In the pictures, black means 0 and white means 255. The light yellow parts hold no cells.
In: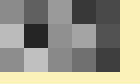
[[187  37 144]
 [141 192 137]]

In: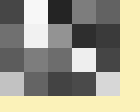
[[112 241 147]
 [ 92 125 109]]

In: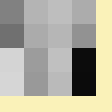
[[112 171 182]
 [212 156 192]]

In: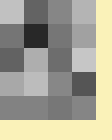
[[117  40 118]
 [ 98 174 109]]

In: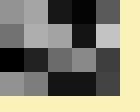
[[114 173 163]
 [  1  34 107]]

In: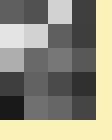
[[228 210  94]
 [173 105 119]]

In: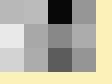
[[233 168 136]
 [211 172  92]]

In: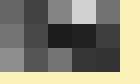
[[115  71  27]
 [142  85 116]]

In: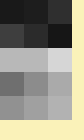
[[ 62  43  22]
 [184 184 214]]
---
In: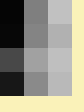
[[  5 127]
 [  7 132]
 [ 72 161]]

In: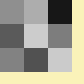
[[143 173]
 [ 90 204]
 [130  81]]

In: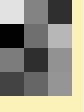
[[226 131]
 [  2 111]
 [123  46]]

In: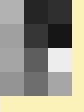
[[177  37]
 [160  54]
 [165  94]]

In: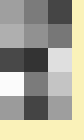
[[159 123]
 [175 145]
 [ 72  51]]

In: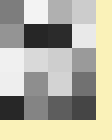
[[125 243]
 [148  38]
 [240 217]]

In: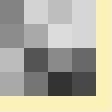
[[131 211]
 [140 169]
 [188  84]]

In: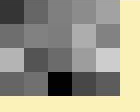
[[ 53 102]
 [110 129]
 [180  84]]

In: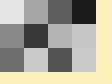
[[227 167]
 [136  56]
 [110 203]]
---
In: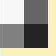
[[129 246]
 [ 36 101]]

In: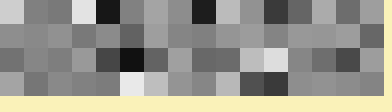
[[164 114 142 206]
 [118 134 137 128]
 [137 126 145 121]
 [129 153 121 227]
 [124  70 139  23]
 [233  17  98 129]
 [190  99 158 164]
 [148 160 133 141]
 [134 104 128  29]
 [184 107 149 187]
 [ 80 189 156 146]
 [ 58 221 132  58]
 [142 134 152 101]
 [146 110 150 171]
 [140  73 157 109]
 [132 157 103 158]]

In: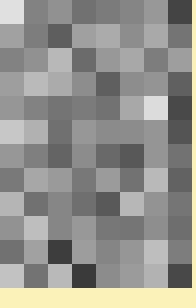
[[194 113 146 181 121 151 199 150 158 130 161 224]
 [115 161 190 113 167 127 177 130 186 145 125 130]
 [185  61 134 134 154 100 112 116 171 184  94 145]
 [ 58 157 152 111 120 140 151 123 141 107 160 113]
 [140 133 119  89 155 105 139 114  95 152 171 123]
 [155 150 117 183 114  88 140 168 141 168 141 133]
 [178 190 142 147 185 149 149 220 148 125 169 152]
 [ 72 125 110 117  98 114  84  73  96 158 116  68]]

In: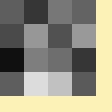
[[ 95  15  75  94]
 [219 125 151  54]
 [192 109  80 119]
 [ 90  54 152  98]]

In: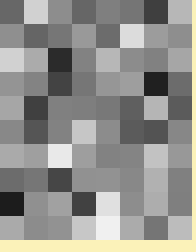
[[170  28 108 170 136 166 148 209 143 103]
 [140 144 118 159  85  64 131 171 101 209]
 [146 161  70 233 130 128  67  43 118 141]
 [199  65 145 158 198 126 118 130 153 102]
 [240 224 146 130 140 120 150 183 108 127]
 [171 141 136 132  91  95 158 140 220 117]
 [117 173 177 194  83 181  32 129 156  63]
 [188 127 128 152 135  91 108 166 142 183]]

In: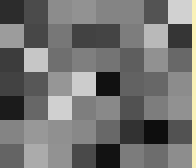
[[100 132  27  66  60 156  44]
 [171 152 103  87 198  71  75]
 [146 144 208 150 111 119 140]
 [ 73 136 126 204 127  66 146]
 [ 18 104 137  17 116  68 132]
 [124  50  81  98  94 125 132]
 [109  14 125 103 145 185  83]
 [141  82 145 140 104  53 209]]
